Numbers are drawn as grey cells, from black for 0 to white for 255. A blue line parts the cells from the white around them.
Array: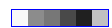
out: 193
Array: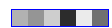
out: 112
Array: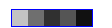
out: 17
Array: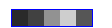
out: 86
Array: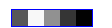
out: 2
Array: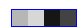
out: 67
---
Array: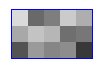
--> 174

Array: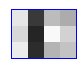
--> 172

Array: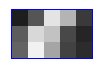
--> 58

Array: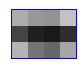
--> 194

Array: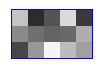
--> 58

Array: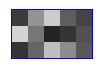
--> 68

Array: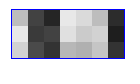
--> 44

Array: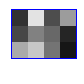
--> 156

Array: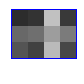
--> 57

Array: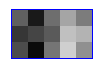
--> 124
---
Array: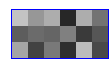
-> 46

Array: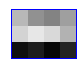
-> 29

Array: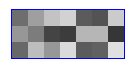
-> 91

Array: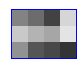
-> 85

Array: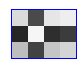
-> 66

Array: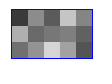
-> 213

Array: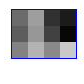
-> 179

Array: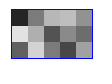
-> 123
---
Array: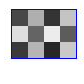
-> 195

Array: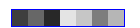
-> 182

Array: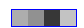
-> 195

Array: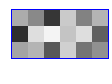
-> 180

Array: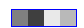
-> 185

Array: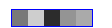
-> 170

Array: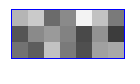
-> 122

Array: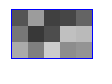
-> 100
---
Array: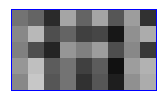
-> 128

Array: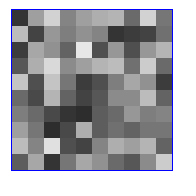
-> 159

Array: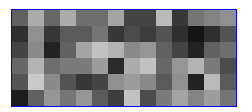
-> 103

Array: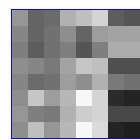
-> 142

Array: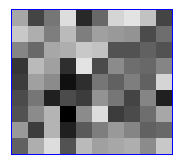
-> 82

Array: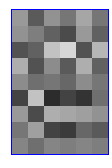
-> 153

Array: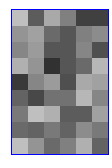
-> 121
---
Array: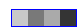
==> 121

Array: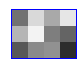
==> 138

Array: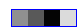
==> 89

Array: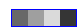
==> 159

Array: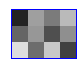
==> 109

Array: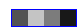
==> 196

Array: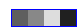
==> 136

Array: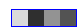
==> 47

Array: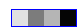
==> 124
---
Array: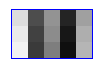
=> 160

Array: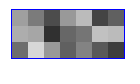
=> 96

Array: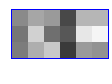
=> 182

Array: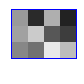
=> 34

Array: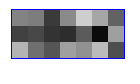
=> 98

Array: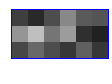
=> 84

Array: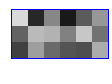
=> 151

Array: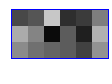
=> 126
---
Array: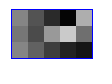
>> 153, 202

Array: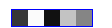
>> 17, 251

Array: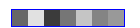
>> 118, 225

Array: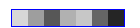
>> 177, 215

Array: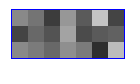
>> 163, 196

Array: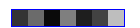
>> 127, 190

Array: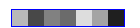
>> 107, 221

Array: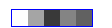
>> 57, 254

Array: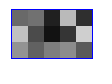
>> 18, 207
